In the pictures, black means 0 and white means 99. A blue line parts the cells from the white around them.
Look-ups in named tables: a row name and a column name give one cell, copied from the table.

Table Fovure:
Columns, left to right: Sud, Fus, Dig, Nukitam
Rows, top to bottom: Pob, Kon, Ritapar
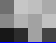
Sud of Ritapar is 9
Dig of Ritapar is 63
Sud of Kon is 53
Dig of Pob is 74
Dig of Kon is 63
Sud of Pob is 43
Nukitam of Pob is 66
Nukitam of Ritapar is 26
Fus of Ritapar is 17
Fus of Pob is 77
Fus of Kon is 69
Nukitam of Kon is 75
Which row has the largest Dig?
Pob

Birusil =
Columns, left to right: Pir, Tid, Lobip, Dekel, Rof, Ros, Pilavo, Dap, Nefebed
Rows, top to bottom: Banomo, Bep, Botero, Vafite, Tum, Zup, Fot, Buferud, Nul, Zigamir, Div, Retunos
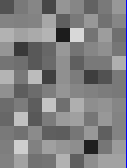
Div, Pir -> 49
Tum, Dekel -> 41
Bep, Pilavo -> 59
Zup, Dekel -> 25
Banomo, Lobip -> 52
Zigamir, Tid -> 44
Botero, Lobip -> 66
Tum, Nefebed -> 68
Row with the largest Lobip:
Zup

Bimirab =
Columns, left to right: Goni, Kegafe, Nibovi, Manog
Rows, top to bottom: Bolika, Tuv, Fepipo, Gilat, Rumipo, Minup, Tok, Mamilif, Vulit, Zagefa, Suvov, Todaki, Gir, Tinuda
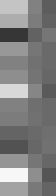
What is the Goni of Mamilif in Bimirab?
50
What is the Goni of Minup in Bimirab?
55
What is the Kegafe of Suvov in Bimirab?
32
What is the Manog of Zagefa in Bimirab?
43
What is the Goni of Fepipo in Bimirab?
21
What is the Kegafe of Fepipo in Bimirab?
21
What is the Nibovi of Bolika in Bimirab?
50

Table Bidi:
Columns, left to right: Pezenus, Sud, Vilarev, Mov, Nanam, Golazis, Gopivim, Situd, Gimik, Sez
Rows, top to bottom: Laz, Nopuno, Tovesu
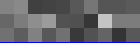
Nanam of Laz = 27
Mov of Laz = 26
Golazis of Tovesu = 22
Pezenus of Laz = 51
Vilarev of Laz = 25
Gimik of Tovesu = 20
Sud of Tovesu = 36
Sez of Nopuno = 48
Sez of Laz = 35
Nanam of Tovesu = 44
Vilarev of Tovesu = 50
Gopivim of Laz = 46
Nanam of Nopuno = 32

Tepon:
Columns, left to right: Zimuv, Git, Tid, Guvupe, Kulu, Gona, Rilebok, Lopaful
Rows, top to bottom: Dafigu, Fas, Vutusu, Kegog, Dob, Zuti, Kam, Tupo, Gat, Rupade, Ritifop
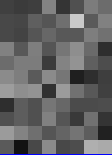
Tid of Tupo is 31
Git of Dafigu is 23
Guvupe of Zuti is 54
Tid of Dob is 48
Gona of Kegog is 55
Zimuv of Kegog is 50
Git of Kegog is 34
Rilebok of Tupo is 29
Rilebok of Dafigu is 48
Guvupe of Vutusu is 40
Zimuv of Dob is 42
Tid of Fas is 37
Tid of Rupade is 43
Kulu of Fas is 43
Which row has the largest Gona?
Fas

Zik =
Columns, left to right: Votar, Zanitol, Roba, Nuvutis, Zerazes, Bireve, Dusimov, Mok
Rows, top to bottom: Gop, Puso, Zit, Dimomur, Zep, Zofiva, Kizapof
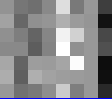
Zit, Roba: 39
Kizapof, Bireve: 49
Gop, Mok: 24
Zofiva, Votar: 67
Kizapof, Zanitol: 44
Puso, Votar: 63
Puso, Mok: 7
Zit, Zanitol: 49
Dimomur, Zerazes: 99
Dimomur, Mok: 31
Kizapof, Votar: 59
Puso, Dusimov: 58
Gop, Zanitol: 46
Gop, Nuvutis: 53
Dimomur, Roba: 36
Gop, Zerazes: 86
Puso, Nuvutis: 58
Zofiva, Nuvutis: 63
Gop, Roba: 43
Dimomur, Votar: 53

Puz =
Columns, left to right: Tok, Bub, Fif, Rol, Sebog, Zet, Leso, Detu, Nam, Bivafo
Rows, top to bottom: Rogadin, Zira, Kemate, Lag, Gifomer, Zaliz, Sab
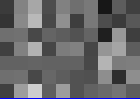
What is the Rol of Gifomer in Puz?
38
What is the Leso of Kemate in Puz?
39
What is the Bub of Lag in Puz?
50
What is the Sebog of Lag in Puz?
48
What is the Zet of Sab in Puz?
32
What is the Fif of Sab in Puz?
80
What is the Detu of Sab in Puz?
41

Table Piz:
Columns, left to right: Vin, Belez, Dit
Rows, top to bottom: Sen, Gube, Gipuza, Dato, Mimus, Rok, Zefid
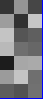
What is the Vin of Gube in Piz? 61
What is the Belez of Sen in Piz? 58
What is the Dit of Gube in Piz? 77
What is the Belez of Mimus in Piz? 65
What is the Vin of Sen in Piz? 20
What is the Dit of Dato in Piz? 40
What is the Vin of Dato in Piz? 72
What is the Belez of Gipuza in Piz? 33
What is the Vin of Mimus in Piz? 11
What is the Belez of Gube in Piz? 19
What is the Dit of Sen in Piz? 27
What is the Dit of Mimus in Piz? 66
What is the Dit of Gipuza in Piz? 37
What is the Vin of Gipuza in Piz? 76
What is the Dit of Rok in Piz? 43
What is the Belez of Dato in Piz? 43
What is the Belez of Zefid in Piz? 32
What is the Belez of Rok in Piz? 76
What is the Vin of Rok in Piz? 60
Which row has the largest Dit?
Gube

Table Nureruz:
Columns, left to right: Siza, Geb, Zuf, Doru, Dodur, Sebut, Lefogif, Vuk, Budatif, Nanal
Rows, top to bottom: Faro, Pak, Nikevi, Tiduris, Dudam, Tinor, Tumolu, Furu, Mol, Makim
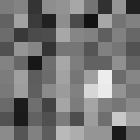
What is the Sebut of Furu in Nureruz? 48
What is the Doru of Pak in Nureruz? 13
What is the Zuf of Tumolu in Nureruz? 37
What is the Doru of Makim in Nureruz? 36
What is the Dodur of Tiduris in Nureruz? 46
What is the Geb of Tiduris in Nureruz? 58
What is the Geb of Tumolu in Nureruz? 61
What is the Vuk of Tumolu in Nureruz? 91
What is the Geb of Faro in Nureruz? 51
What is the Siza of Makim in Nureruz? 54
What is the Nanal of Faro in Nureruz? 13

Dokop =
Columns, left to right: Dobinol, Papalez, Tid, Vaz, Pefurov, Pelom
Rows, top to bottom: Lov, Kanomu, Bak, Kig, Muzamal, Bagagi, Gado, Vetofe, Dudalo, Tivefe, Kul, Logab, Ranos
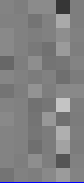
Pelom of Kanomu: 49
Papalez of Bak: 50
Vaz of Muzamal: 45
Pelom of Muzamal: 51
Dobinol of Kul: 51
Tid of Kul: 43
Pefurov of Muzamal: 46
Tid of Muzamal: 55
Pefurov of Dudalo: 43
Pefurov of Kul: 63
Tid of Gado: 57
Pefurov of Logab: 33
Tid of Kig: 47
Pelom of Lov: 49
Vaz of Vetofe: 46
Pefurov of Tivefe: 68
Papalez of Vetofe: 50
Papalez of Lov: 49
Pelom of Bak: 50
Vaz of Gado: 49

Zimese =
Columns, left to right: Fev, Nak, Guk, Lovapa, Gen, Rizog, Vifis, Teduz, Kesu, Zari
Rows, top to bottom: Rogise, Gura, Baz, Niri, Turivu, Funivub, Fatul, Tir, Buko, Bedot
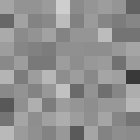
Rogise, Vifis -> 58
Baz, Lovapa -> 63
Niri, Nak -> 52
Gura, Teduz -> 52
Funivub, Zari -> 22
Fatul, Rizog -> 41
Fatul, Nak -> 57
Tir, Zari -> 71
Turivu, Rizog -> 55
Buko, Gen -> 67
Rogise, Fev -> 64
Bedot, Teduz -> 51
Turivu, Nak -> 61
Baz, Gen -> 51
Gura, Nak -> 63
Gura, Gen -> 73
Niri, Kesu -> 59
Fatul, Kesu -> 52
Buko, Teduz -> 64
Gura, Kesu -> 48
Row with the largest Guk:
Tir

